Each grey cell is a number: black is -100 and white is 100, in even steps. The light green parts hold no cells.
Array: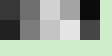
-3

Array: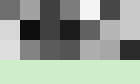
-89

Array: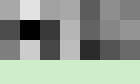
-99

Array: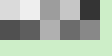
-26

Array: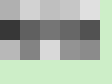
-25

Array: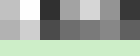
62

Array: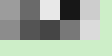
-34

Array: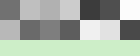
-17

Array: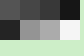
16
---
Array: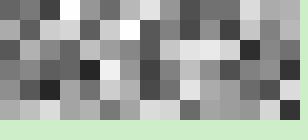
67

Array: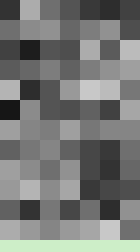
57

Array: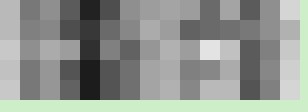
0

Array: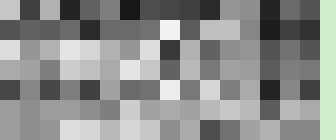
5

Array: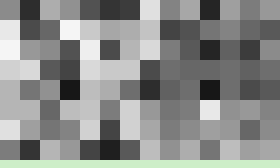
25
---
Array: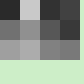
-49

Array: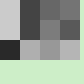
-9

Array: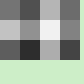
-15

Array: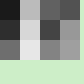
-36

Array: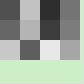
-9

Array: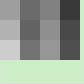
-55

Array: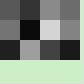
-15

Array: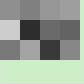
24
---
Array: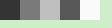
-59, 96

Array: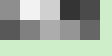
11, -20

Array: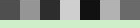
-38, -17

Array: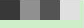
-56, 76

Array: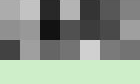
35, -10

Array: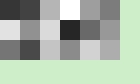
-58, 36

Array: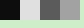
-90, 27

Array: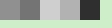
13, -63
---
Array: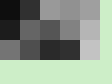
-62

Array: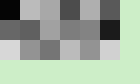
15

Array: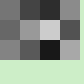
-81

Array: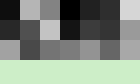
-20

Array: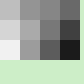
-28

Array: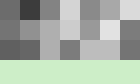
48

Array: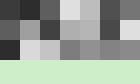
3
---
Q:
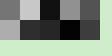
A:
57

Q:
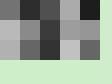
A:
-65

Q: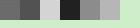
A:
-36

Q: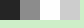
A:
10

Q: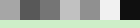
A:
-31

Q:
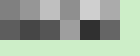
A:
18

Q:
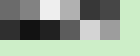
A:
2

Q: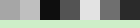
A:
50
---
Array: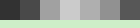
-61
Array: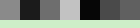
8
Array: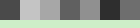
-42
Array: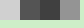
63
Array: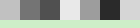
51
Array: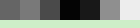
-21
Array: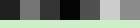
-75
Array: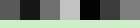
-30
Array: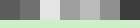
-27
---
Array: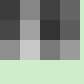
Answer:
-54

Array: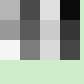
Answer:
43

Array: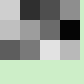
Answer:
62

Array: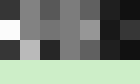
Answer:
-58

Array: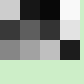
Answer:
61

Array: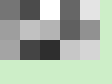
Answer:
-8
